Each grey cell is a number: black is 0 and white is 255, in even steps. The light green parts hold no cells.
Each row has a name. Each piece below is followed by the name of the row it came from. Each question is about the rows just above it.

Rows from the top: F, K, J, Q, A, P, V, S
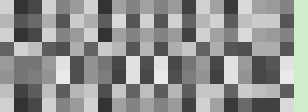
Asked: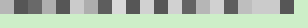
K
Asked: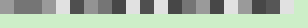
A

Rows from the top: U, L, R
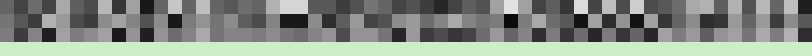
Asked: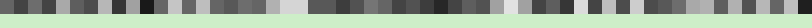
U
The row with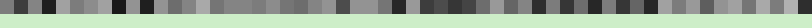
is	R

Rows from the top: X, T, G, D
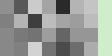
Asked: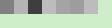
T
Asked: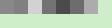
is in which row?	D
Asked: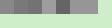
G

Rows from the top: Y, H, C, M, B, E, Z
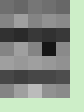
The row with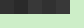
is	C
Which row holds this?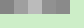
Z

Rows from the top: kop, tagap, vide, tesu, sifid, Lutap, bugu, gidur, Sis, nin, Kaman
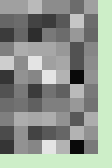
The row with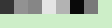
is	Kaman
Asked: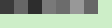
vide
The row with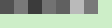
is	bugu

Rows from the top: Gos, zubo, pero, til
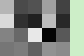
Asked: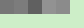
til
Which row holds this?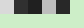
zubo
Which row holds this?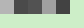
Gos

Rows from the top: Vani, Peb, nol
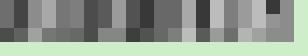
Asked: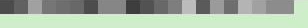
nol
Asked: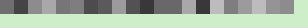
Peb
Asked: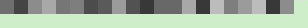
Vani

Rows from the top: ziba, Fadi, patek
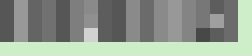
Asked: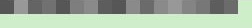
ziba
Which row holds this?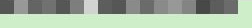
patek

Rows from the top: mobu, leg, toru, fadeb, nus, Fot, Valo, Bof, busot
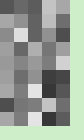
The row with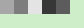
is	busot
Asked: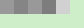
nus
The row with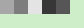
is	Valo
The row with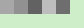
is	leg
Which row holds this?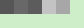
mobu
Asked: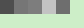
Bof

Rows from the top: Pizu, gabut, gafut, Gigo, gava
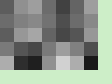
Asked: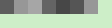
gafut
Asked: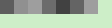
Pizu

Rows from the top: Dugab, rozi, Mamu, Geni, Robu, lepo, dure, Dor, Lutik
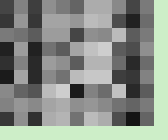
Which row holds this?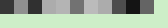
Lutik
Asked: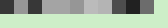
rozi
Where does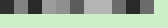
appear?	Robu
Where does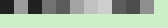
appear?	Geni

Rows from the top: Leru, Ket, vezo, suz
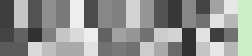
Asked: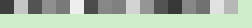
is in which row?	Ket
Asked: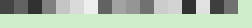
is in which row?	vezo
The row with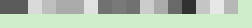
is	suz

